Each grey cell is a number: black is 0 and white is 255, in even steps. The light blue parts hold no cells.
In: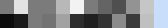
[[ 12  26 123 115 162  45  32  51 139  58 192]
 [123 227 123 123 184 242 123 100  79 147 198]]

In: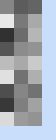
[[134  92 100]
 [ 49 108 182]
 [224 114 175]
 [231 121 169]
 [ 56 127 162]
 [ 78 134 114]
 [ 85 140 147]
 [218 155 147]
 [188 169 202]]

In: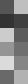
[[ 51  64]
 [204  92]
 [149 111]
 [219 133]
 [105 178]
 [ 85 191]]

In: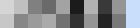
[[199 135 155 170 113  49 149  35 121]
 [213 192 128 106 163  27 178  57 149]]

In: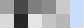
[[217  38 229 196 183]
 [162  72 127 140 202]]

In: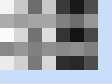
[[136 150 128 143 136 143 128]
 [172 158 165 165 128 108 150]
 [243 200 108 200  58  25  78]
 [235 208 121 215  46  40  78]
 [250 215 114 221  52  19  72]]

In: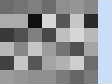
[[ 57  80 128  72 191 214 184]
 [108 116 128 108 143 149 135]
 [184 135 198 156 116  80 164]
 [156 149 143 143 122 101 122]
 [171 171  16 214  86 198  43]
 [ 65 198  86 164 177 206 108]]
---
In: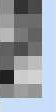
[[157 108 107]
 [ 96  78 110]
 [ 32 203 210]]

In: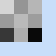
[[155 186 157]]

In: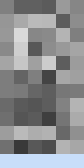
[[150 169 186 184  93 141]
 [137 206  88 141 153 165]
 [125 100 127  68 167 160]
 [106  90  85  93 130 180]
 [157 186 173 178 104 144]]

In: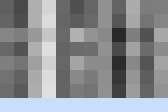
[[100  78 175 219 101  92 105 145  86 168 116 133]
 [104  83 175 222 100 107 110 145  74 162 108 140]
 [114  98 170 220  99 137 123 143  55 149  94 152]]

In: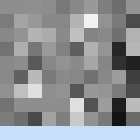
[[124 164 152 136 135 179 242 147 122  75]
 [114 174 118 154 129  95 176 148  38 182]
 [137  97 185 122 137 135 113 136 156  63]
 [115 142 141 142 141 223  83 157  30 187]]

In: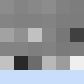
[[132 129 129 131 125 124]
 [131 131 127 130 122 124]]
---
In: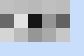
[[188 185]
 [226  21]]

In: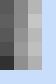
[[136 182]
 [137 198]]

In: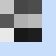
[[ 71  77]
 [176 186]]

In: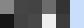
[[69 67]
 [67 72]]

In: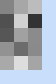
[[167 188]
 [209  51]]

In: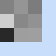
[[149 124]
 [136 146]]

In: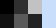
[[ 47 194]
 [ 90  34]]
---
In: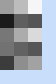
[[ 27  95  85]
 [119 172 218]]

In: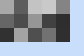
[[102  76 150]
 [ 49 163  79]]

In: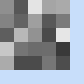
[[131  99 159]
 [ 94 184 146]]

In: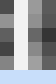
[[147 242 144]
 [ 95 242 103]]

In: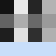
[[ 99 173 105]
 [ 30 224  47]]

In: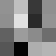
[[143 225  42]
 [ 97 156 139]]

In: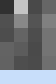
[[ 80 136  84]
 [ 77 100  77]]

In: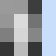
[[150 219 115]
 [127 214 134]]
